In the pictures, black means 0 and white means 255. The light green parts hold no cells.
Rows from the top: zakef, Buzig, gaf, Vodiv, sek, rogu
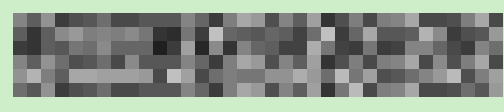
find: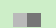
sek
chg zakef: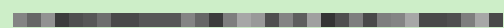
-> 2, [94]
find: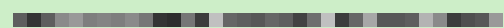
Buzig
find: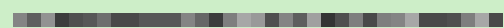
zakef
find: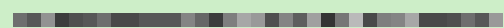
rogu
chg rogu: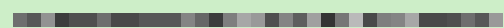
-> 6, [87]

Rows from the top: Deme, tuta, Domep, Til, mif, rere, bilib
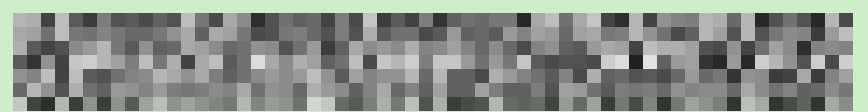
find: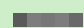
rere
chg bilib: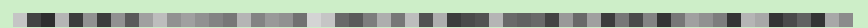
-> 53, [189]
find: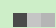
Til
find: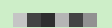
Deme

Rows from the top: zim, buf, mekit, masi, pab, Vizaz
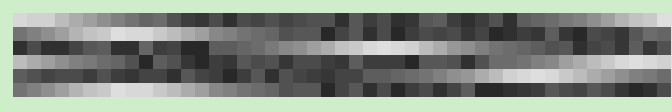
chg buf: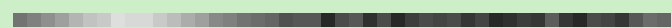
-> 24, [68]
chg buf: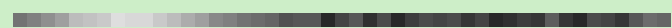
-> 5, [180]
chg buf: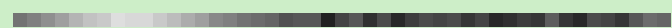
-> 23, [40]
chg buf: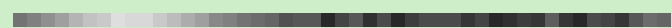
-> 31, [68]

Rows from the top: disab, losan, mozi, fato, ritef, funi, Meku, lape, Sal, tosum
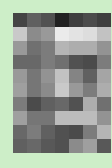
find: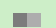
funi
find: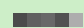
Meku
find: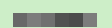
fato
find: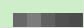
Sal
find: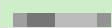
lape
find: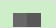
tosum

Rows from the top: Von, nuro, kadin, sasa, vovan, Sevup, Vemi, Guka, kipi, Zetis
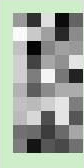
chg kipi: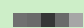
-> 3, [60]
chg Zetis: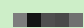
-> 3, [86]
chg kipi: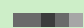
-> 1, [112]
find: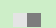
Vemi
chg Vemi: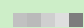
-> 4, [228]

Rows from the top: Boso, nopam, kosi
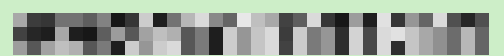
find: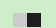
Boso
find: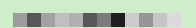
nopam
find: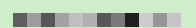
nopam

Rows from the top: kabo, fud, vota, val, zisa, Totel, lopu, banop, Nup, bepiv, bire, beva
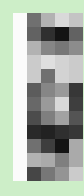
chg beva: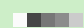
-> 4, [148]
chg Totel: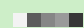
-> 1, [251]

